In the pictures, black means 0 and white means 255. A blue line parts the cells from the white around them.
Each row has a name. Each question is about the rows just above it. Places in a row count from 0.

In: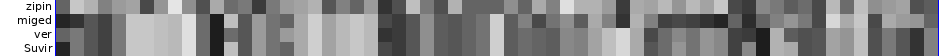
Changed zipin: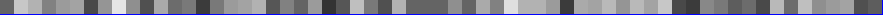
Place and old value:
24, [80]
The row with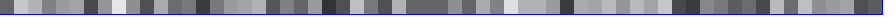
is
zipin
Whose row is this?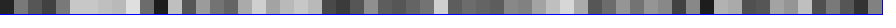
Suvir
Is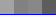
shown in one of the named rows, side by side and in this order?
no
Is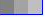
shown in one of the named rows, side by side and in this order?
yes

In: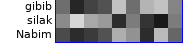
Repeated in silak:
[124]
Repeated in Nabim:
[44]
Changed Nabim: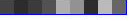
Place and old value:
0, [75]
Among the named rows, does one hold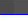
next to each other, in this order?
no

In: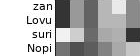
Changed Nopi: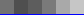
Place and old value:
3, [130]
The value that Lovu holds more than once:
[183]
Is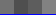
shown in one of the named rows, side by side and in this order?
yes
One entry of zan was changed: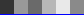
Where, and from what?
2, [99]
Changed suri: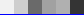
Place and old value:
3, [169]
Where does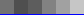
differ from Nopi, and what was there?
4, [169]

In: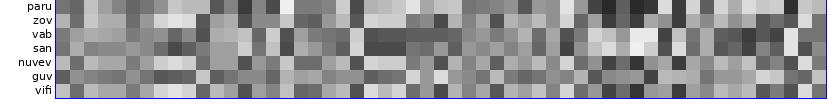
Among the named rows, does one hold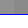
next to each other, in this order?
no
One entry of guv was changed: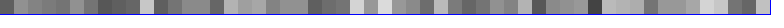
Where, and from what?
30, [116]
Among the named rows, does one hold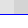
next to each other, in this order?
yes
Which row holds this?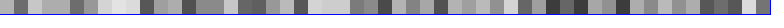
zov

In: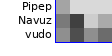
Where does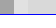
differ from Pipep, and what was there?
1, [217]
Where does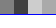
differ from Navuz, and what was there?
0, [122]
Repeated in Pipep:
[217]
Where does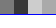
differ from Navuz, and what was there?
1, [64]
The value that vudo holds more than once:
[143]
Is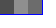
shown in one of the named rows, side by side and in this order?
yes

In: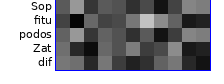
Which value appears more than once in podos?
[98]
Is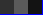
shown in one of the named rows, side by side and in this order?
yes

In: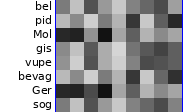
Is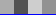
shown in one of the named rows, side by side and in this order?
no
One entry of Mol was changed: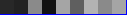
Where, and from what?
2, [146]
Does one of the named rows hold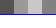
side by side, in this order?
yes
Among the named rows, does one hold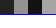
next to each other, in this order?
yes
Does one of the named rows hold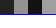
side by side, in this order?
no
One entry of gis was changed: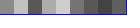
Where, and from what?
4, [213]
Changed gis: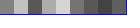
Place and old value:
0, [138]

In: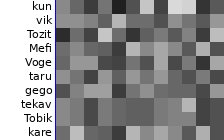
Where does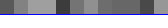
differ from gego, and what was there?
0, [81]
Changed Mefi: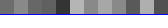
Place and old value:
4, [60]
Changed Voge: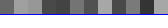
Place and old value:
1, [151]

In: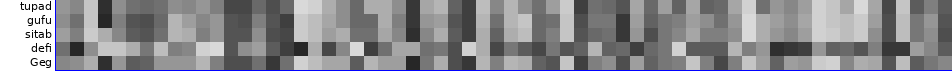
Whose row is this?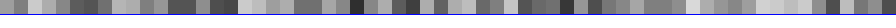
sitab
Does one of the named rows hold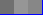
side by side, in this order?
yes
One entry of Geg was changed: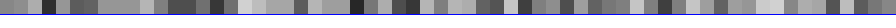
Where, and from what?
47, [71]
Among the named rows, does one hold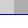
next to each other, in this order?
yes
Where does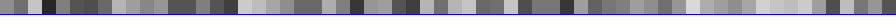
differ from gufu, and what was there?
13, [78]
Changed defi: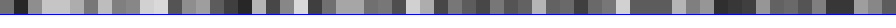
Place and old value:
18, [173]

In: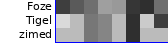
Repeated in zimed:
[187]
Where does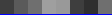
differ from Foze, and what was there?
5, [54]
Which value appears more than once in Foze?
[111]
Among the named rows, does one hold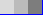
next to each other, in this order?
no

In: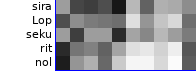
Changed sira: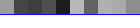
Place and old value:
4, [23]
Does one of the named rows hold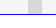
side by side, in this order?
no
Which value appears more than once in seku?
[157]
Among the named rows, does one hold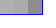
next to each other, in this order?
yes
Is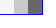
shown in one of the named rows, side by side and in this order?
no
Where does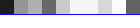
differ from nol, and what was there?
9, [92]

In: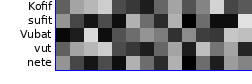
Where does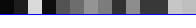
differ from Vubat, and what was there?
10, [62]
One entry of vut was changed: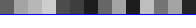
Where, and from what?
5, [56]
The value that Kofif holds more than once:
[164]
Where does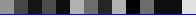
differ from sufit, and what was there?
7, [43]

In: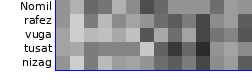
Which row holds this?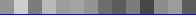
nizag
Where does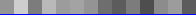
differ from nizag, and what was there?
10, [70]
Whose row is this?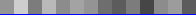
rafez

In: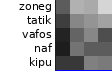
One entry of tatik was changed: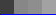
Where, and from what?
2, [148]
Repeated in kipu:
[56]
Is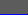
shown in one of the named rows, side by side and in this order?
yes
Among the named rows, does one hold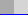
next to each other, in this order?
yes
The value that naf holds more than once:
[92]
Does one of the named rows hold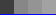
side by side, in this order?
yes
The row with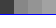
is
tatik

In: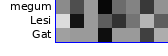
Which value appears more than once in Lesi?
[94]
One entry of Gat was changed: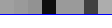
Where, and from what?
2, [154]
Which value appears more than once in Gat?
[154]
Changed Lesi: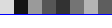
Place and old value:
3, [94]

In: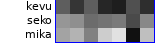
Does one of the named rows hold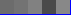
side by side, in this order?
no
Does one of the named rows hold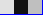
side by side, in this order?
yes
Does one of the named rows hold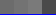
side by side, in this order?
yes
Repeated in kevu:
[94]
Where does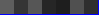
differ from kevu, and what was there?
2, [94]

